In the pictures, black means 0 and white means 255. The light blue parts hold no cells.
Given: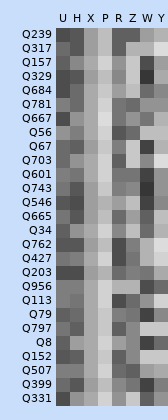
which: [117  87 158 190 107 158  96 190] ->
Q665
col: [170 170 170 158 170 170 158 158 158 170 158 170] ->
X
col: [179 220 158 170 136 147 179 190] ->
Y

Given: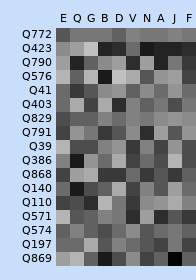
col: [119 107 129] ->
D
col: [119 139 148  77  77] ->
F

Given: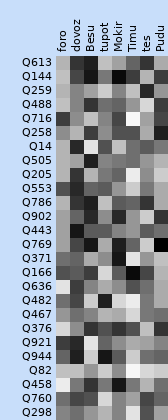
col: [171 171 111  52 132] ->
Pudu
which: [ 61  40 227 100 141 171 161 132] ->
Q921

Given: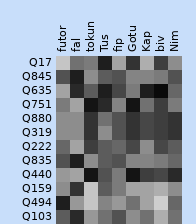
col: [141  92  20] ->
tokun
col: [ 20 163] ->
Gotu
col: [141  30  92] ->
futor
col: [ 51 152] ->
fal
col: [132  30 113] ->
Kap
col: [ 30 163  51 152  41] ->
fal
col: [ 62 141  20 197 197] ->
tokun

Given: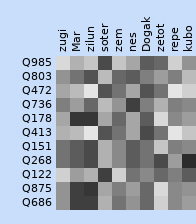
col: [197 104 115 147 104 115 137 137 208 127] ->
zem
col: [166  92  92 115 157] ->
nes
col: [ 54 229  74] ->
zilun
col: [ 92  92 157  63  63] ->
Mar
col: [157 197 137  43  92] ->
kubo
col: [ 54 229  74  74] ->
zilun
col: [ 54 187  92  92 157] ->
Mar

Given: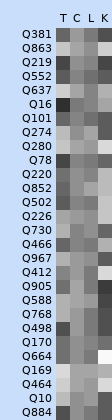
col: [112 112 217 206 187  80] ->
T
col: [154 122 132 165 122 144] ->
L

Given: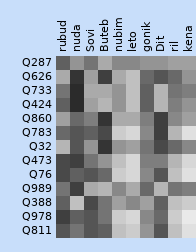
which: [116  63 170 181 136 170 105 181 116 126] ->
Q989
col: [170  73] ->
Sovi
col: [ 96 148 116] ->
Sovi
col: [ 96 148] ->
Sovi
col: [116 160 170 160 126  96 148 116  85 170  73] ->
Sovi
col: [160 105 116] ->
ril

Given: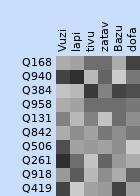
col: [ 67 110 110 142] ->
Bazu
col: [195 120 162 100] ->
zatav

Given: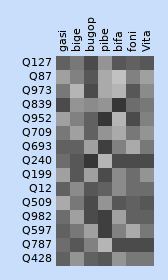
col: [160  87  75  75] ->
bugop
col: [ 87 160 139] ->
Vita

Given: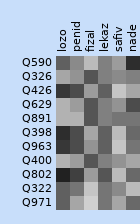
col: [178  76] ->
penid
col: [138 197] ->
safiv
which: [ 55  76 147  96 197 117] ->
Q963
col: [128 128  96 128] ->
lekaz
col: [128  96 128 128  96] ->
lekaz

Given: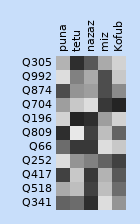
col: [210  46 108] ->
puna
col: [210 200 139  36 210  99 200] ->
Kofub
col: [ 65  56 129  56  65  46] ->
nazaz
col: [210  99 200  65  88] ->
Kofub

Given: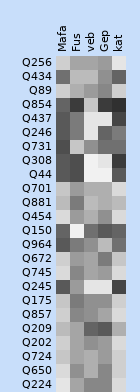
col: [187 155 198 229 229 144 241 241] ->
veb
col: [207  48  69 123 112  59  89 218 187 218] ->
kat
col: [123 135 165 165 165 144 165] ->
Fus
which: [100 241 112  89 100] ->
Q150
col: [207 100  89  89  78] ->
Mafa
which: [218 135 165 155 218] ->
Q745
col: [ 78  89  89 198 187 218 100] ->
Mafa

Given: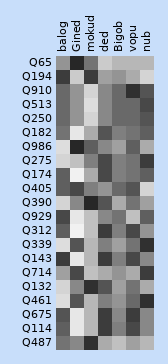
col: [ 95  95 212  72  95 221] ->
balog
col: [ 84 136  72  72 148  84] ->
ded
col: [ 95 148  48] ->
nub
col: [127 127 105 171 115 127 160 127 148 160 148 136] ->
Bigob

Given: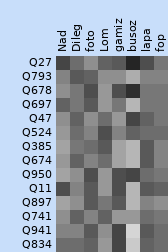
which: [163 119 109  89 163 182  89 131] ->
Q385
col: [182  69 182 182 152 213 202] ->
busoz
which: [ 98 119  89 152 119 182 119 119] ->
Q697

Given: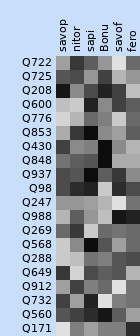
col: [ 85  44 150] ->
nitor
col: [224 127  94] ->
savof
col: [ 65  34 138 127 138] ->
Bonu
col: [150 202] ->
sapi

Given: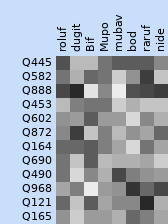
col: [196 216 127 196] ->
dugit
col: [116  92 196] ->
Bif
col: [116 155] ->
Mupo
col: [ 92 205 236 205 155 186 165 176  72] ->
mubav

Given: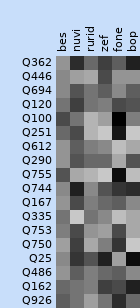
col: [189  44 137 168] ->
bop
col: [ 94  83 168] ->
nuvi
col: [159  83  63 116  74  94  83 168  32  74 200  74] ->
nuvi
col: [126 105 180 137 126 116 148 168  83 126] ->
rurid

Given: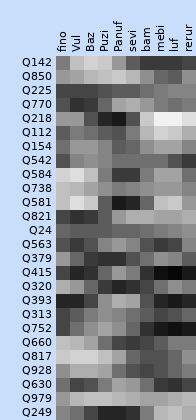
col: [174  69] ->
Vul
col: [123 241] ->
mebi
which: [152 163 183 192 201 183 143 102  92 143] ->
Q850
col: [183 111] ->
Vul
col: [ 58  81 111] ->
Baz

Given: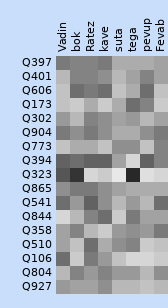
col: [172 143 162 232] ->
suta
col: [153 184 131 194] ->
bok
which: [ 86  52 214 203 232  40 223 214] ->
Q323
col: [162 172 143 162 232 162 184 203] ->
suta
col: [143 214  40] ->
tega
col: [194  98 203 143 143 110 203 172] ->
kave
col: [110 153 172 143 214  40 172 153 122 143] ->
tega

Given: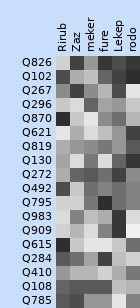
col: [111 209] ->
rodo
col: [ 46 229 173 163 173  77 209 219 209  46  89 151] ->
Rirub
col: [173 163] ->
Rirub
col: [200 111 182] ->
Zaz

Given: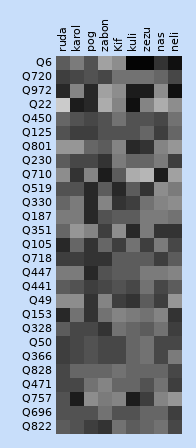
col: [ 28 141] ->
nas
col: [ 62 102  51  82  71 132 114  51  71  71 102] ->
zabon
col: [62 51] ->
pog
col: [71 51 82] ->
karol
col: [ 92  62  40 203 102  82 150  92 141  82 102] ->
ruda
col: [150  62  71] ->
neli

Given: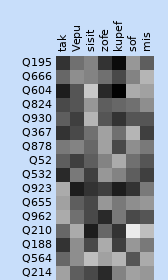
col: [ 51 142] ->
sof
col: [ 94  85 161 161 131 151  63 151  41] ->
zofe
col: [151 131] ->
sof
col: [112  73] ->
kupef

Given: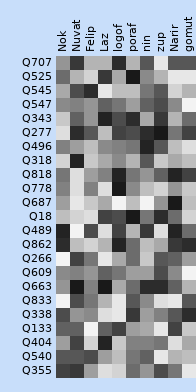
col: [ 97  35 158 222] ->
Laz
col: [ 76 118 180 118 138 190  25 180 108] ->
poraf
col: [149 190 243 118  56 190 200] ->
nin
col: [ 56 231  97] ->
Laz
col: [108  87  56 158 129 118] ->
poraf
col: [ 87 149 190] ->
nin
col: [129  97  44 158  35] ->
Nuvat

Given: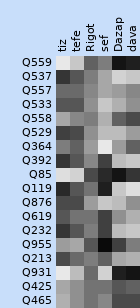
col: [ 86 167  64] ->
tiz
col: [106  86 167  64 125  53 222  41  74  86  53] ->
tiz
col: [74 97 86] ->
tefe
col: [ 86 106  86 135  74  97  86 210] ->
tefe

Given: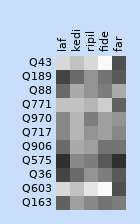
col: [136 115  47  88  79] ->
far
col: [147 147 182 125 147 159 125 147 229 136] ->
ripil

